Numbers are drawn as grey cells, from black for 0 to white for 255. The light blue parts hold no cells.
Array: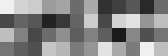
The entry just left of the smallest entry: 94
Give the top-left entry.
240
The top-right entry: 108
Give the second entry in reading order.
211
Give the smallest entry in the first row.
41
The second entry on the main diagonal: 100
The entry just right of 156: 164
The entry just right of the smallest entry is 135
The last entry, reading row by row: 190
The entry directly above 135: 226
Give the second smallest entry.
34
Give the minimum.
26

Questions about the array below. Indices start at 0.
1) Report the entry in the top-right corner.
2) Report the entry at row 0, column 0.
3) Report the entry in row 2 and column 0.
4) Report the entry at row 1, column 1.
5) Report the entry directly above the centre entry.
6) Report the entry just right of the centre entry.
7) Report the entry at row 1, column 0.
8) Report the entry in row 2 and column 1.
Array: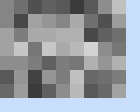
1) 192
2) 133
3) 162
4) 72
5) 177
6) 185
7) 133
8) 125

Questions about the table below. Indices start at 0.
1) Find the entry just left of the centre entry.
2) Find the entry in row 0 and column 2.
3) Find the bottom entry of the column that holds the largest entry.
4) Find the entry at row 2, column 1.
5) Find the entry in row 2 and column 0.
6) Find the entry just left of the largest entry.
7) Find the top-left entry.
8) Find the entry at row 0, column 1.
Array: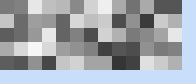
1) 129
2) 231
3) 145
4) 107
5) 93
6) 216
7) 122
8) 129

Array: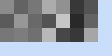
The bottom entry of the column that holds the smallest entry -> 56
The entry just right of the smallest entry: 99
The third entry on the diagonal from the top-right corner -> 71
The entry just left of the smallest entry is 198
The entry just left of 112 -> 125
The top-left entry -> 139

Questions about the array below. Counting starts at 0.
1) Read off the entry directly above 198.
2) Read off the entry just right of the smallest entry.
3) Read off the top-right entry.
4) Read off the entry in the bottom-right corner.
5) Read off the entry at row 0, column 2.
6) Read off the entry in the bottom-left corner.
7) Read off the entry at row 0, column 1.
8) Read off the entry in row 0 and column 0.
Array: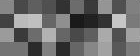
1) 80
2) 34
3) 128
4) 122
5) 95
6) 115
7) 73
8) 135

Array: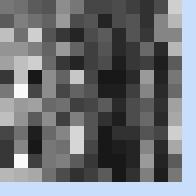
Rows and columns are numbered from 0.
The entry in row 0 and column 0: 119
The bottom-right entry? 119
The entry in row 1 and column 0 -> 91
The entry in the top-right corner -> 207
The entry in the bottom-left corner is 183
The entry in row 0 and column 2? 91
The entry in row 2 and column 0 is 191
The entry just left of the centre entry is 99
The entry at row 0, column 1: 112
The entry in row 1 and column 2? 112
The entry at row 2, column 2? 207

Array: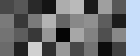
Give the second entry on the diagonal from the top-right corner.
93
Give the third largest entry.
179
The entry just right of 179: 101
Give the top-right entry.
87
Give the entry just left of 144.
136
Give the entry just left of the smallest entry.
151
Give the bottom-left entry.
107
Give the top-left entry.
72
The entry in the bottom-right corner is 64
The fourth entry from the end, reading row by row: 72
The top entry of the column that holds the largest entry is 41
